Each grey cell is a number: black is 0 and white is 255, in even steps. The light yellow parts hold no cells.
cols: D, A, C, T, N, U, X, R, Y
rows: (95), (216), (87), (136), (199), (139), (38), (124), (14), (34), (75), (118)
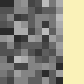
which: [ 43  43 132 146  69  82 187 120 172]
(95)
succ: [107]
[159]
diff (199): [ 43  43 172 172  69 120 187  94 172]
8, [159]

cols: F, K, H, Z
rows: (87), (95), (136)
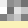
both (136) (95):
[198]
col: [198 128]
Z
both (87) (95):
[114]

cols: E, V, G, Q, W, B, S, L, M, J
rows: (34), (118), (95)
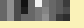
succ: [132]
[103]
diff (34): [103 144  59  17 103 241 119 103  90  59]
2, [75]
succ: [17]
[103]
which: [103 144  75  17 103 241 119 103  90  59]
(34)
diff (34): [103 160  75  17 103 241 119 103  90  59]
1, [144]

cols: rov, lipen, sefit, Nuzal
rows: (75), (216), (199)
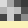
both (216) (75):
[83]
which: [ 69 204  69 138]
(199)
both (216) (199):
[204]
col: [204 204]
lipen
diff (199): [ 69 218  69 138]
1, [204]

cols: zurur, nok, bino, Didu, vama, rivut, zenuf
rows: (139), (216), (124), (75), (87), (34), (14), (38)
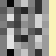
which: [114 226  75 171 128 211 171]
(124)
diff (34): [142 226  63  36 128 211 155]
0, [128]
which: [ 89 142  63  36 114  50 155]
(216)
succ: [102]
[171]
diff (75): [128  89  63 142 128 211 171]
6, [155]
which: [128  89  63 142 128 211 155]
(75)

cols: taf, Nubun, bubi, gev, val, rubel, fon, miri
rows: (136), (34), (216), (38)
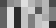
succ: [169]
[127]
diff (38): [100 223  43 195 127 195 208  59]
7, [43]

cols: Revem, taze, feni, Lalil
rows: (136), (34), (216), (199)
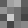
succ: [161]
[175]
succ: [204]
[110]

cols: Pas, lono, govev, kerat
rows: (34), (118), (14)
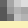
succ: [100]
[166]
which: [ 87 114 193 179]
(14)
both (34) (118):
[166]

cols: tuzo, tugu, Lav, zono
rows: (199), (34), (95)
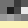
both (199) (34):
[113]
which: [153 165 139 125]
(95)
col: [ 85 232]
zono

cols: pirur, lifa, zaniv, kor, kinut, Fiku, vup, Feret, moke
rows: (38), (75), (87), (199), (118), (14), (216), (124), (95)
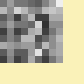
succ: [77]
[104]
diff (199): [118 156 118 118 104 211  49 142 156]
8, [142]
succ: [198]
[184]
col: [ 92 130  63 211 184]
Fiku
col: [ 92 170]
pirur
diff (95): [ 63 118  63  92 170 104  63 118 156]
1, [130]
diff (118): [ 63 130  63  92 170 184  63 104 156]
7, [118]

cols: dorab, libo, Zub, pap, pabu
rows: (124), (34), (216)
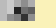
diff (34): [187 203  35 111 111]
4, [95]
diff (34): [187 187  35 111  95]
1, [203]
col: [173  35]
Zub
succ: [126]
[50]
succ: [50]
[142]

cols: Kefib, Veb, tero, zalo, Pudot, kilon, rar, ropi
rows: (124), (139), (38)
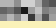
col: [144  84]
tero
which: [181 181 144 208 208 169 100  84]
(124)
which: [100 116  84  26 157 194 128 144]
(139)
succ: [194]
[128]
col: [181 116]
Veb

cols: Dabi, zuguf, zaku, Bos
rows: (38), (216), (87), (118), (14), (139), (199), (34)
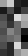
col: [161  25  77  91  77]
Dabi
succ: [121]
[0]
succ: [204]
[38]
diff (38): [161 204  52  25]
2, [38]
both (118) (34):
[52]

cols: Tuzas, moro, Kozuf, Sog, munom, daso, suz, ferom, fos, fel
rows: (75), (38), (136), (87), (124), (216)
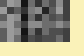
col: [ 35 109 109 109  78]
suz
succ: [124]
[140]
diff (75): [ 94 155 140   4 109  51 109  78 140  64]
3, [20]
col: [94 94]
Tuzas

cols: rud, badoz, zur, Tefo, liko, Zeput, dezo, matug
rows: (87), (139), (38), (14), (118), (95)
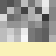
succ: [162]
[132]
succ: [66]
[175]
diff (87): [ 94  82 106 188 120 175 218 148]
6, [234]
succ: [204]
[175]
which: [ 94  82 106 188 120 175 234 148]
(87)
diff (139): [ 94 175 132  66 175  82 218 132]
1, [188]

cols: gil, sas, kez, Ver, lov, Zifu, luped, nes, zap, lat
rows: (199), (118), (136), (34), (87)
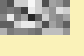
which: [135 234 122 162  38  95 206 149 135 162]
(136)
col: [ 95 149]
lat
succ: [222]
[206]

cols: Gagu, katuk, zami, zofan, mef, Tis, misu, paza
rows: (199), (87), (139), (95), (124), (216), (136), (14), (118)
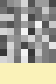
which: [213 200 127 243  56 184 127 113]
(124)
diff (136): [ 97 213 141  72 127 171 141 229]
6, [127]
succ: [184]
[127]

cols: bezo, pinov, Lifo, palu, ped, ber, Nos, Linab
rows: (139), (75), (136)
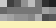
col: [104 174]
bezo
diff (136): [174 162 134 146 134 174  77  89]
2, [146]
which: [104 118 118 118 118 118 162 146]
(75)
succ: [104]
[118]
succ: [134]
[174]

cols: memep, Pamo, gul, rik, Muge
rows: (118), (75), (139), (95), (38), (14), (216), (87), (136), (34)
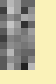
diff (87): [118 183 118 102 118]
4, [102]
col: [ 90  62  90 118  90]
memep
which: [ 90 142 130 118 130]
(216)
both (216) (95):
[130]

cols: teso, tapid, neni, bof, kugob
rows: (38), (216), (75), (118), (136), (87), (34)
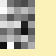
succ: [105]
[144]
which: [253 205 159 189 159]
(216)
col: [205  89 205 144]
tapid
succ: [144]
[89]
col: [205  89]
tapid
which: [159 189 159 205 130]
(87)

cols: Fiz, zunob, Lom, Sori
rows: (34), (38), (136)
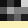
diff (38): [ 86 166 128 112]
3, [128]
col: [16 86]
Fiz
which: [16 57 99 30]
(136)
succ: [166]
[128]

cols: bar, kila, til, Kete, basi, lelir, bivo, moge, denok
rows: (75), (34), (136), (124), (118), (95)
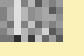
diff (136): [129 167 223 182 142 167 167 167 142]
5, [154]
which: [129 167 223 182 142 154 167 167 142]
(136)
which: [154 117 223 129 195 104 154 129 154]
(124)
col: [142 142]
basi

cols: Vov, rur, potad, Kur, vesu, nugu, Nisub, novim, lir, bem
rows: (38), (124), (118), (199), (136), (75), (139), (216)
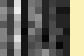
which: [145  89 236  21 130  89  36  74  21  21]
(124)
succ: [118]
[105]
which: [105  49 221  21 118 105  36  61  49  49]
(38)
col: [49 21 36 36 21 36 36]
bem
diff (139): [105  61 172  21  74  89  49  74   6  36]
2, [184]

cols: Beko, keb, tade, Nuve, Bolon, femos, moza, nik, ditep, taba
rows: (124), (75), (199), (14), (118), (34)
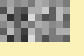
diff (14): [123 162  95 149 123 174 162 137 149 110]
0, [137]
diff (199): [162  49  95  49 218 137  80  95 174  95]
8, [187]
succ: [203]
[95]
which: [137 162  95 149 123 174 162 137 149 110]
(14)
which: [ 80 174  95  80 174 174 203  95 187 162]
(75)
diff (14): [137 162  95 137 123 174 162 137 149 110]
3, [149]
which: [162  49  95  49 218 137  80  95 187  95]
(199)

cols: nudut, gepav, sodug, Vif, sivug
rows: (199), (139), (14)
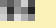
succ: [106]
[222]
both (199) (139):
[122]
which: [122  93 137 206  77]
(199)
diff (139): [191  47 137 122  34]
2, [150]

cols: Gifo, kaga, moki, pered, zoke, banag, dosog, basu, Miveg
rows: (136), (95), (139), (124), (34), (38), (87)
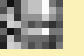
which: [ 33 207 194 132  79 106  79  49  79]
(124)
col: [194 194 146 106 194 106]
banag
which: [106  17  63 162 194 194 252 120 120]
(34)

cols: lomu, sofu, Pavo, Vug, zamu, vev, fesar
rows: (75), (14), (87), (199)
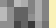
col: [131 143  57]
zamu
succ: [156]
[115]
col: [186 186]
lomu
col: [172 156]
vev

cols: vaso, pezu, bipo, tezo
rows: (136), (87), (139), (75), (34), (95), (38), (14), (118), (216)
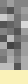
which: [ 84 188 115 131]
(95)
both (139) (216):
[172]
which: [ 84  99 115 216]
(75)
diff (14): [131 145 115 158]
1, [158]
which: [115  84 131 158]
(87)
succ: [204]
[172]
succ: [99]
[115]

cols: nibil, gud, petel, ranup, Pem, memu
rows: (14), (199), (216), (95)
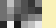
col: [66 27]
petel
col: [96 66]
petel
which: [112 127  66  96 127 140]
(216)
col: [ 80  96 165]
ranup

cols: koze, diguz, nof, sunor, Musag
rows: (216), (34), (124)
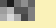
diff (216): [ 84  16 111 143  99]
1, [28]
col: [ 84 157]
koze
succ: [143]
[99]
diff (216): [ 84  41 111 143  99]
1, [28]
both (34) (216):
[84]
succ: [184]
[84]

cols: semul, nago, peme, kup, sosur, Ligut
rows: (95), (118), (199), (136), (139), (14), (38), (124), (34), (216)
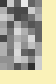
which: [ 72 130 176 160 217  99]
(14)
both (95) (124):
[99]
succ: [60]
[204]
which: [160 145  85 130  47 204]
(216)
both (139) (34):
[130]

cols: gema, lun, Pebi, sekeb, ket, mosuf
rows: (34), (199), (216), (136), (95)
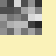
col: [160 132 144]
gema
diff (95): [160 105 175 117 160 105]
0, [144]

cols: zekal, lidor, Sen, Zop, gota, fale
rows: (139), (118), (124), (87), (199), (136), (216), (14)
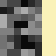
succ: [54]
[70]
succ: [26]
[42]
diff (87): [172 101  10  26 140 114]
3, [10]
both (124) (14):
[156]
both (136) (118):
[42]
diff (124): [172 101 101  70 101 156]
3, [85]

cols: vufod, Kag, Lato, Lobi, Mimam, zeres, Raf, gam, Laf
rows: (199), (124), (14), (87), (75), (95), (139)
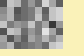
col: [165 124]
Mimam
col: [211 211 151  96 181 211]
Laf
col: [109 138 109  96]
Lobi
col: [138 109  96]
Lobi

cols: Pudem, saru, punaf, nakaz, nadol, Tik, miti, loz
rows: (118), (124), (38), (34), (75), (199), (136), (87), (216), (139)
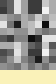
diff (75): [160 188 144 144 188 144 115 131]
1, [172]
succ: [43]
[226]
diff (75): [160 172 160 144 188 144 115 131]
2, [144]
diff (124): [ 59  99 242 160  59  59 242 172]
2, [226]
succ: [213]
[160]
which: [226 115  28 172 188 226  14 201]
(34)

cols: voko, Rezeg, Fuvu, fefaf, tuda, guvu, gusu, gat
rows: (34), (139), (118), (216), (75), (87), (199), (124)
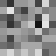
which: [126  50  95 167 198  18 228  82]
(216)
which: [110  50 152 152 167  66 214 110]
(34)
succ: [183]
[214]

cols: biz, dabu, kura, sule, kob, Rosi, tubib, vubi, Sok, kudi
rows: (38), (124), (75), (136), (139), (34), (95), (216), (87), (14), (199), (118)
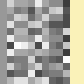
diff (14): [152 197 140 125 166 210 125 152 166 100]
1, [210]
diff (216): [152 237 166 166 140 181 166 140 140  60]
4, [152]
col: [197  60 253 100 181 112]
kudi

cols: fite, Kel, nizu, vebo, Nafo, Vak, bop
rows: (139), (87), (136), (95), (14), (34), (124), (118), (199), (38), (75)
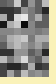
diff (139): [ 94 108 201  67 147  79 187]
5, [94]
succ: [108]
[201]
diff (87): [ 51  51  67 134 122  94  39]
3, [147]
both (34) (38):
[173]
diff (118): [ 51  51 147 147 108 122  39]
4, [94]

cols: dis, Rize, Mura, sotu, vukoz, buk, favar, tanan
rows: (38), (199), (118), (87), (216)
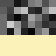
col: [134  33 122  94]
buk
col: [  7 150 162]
Mura
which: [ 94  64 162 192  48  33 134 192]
(199)
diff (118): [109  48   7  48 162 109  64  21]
5, [122]
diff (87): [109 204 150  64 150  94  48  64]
4, [134]

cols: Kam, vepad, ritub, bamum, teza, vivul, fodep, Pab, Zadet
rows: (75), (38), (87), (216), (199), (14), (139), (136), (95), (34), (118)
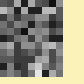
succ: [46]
[60]
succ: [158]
[170]
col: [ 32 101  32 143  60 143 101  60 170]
teza
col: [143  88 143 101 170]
fodep
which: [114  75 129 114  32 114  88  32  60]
(216)
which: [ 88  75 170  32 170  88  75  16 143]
(75)
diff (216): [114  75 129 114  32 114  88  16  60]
7, [32]

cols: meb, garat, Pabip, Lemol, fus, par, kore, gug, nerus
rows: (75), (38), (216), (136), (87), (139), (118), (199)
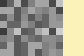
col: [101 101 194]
kore
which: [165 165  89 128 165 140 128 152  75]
(38)
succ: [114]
[101]
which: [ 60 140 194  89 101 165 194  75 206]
(87)
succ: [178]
[75]
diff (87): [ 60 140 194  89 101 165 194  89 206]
7, [75]

